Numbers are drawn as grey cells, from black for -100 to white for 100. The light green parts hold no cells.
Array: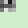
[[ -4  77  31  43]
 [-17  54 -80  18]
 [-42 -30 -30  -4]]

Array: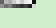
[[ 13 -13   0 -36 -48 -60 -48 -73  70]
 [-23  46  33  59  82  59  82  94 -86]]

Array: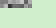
[[ 11  46 -57 -13 -13 -24  23   0]
 [  0   0  34  23  34  56 -24  34]]

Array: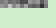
[[ 19   7  53   7  29  -6  29 -16 -26 -16 -60  -6]
 [ -6   7 -16  -6 -16 -37 -37  19   7  19 -26   7]]

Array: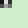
[[-35  26 -11]
 [-83  73 -59]]

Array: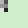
[[ 77 -71]
 [ 42 -38]
 [ 19   7]]
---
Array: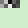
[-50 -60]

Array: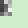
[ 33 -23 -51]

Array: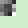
[-65 -49 -35  15]

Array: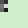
[-63  -7]

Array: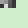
[-57 -36]

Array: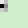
[ 50 -93]

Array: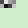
[  7 -49]

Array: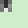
[-12 -61  -6]

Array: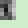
[ 40   4 -87  23]
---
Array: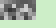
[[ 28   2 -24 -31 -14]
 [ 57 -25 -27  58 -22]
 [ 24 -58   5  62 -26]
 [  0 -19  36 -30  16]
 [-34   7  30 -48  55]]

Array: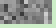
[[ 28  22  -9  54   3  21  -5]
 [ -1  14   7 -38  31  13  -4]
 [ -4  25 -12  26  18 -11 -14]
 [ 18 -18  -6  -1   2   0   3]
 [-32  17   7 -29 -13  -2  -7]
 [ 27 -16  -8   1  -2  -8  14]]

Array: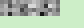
[[  3 -17  11  24  51  18  19 -11]
 [ 20 -37  17 -26  69  14  71   7]
 [ 31  23  33  -1 -11  18 -12 -17]
 [ -2 -68  23 -16  61 -83  48  15]]

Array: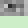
[[ 11   4   9  45]
 [ 20 -66  -4  41]
 [ 33   0  44  44]
 [ 14  19  21  38]]

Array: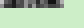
[[ 53 -43 -29  16  -8 -12 -84 -27]
 [ 13 -59 -43  17  20 -36 -49 -39]]

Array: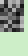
[[ 54  39  42]
 [-26  33  21]
 [-75 -63 -54]
 [-41   1 -88]
 [ 16 -21 -44]
 [-73  23 -78]
 [-11 -60  -3]
 [ 11  -4 -63]]
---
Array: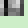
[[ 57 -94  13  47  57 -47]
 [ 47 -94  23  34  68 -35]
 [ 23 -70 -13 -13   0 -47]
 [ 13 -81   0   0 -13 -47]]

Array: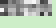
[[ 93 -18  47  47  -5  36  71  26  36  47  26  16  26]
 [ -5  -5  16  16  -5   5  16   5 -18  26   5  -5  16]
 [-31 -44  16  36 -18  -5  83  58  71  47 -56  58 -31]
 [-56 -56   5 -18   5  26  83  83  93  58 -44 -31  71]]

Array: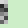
[[ 69  59]
 [ 46 -44]
 [  3  24]
 [-20  46]
 [-33 -57]
 [-69  14]]

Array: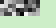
[[ 79  66 -37 -16  79  66 -27 -16  19 -48]
 [ 32 -48 -48  79 -27 -95  92  44  32  44]
 [  6 -16  54   6 -82 -60 -37 -82 -37  32]
 [-71  66  44  19  -5  -5 -82  -5 -27 -71]]

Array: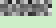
[[ 54   5 -75  66 -51  17  54 -75  42   5  66 -27  30]
 [ 42 -38  -6  42  17 -38  42 -62 -51   5  42 -27  42]
 [ -6  -6  17 -17   5  -6  -6  17 -17  -6 -17   5  79]
 [-27 -27  30 -17  30 -27 -17  -6 -38 -27 -17  17 -62]]

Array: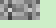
[[ 43 -13  68 -13  -1  -1  32  55  19  55]
 [ 32   9 -38  -1  19   9  32 -25  19  43]
 [ 19  19 -51   9   9   9   9 -38  19  32]
 [ -1  43 -38  43  32  32  -1 -25  19 -13]
 [-13  43 -13  43  32  32  -1  -1  19 -25]]

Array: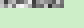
[[ 57  14  70  -7  83  93  70  35 -40  -7 -18  57 -61  14   3 -18]
 [ 45 -51  25  45 -29 -18  25  83 -51  14  35  14   3 -29  57  -7]]

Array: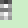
[[ 64  95  41]
 [ 52  95  31]
 [ 31  64  19]
 [ -4  -4   9]
 [-28 -52 -28]]
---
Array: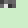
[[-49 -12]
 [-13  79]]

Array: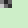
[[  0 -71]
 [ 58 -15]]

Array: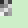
[[-65  34]
 [ -8  14]]

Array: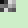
[[-89 -49]
 [ -4 -16]]

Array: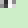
[[ 43 -64]
 [ 13 -45]]

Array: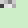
[[ 63  45]
 [-50  76]]

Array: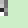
[[ 45 -13]
 [ 57 -10]]
